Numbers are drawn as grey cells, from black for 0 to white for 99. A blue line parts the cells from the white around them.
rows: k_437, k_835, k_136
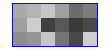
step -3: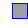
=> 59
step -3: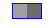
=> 59 39
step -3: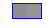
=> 52 55
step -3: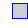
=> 77
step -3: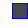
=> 25
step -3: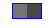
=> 42 25

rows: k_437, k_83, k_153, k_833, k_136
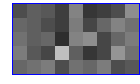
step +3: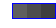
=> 40 33 27
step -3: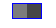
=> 45 24
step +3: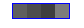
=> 40 33 27 51

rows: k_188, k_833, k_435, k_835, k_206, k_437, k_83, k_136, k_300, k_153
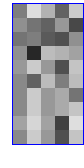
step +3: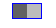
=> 41 76
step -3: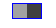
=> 60 22

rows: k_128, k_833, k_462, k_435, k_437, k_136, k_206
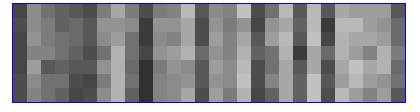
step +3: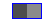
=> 33 57
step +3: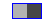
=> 72 30
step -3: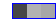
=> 24 66 62
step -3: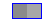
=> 51 62
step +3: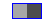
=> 68 33

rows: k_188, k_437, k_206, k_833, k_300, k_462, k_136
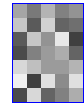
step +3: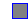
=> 53
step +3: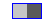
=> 80 38
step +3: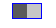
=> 38 80
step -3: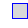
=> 81

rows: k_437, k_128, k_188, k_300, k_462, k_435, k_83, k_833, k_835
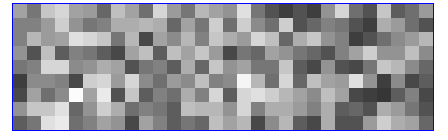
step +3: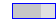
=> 80 80 90
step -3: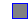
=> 47
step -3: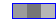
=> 57 43 68
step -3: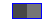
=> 25 43

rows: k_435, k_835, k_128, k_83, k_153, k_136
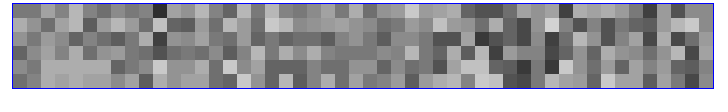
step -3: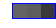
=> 36 33 19
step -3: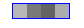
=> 68 44 36 64

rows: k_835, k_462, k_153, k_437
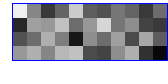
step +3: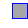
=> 68
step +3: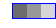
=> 45 62 86
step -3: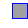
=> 59
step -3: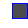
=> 26
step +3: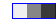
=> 96 55 25

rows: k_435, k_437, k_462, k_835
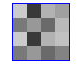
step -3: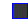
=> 19
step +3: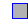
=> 72
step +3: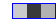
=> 82 25 72
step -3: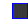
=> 19

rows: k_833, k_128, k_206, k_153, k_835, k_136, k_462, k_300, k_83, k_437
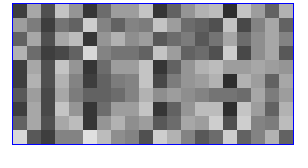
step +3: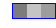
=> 51 79 64
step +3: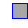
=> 68
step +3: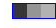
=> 24 61 72
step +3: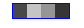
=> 31 79 61 24
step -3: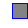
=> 48
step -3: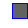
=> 35

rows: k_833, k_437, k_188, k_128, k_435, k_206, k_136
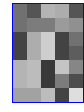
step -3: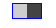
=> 77 23
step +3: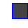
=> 29
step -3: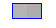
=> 67 64
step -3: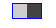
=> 77 23
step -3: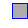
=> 64
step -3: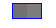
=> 41 45

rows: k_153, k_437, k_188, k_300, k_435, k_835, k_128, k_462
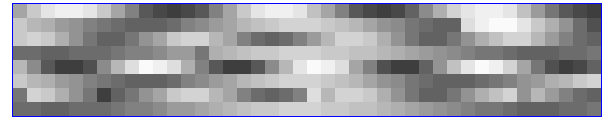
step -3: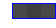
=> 25 21 25
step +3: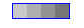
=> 81 71 60 49
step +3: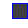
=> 27
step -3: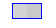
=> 79 75
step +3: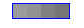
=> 63 60 53 49
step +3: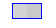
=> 85 81
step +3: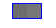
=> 45 49

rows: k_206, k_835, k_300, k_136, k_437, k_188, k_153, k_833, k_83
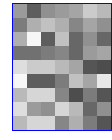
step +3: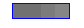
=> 47 47 51 55
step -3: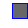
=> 37
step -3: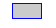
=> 76 76

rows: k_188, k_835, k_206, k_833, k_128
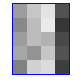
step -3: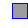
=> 58
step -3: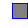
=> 47
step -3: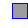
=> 58
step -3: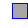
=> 62
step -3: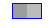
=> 58 70
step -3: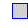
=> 78
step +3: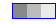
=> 56 76 94

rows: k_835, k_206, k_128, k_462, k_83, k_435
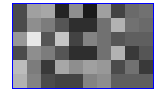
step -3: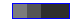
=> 45 30 15 15
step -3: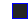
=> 11
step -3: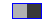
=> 66 19
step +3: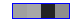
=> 65 68 17 58
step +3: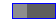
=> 58 40 40
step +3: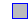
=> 76
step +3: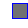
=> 47

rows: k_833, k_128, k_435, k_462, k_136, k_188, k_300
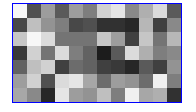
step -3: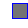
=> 42
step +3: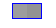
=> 64 60
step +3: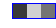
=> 25 84 48

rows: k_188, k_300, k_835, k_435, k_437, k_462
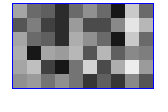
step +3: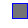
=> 48
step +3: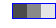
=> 32 56 92
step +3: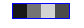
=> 12 48 85 32
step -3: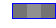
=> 42 53 42
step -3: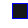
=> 6
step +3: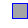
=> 67

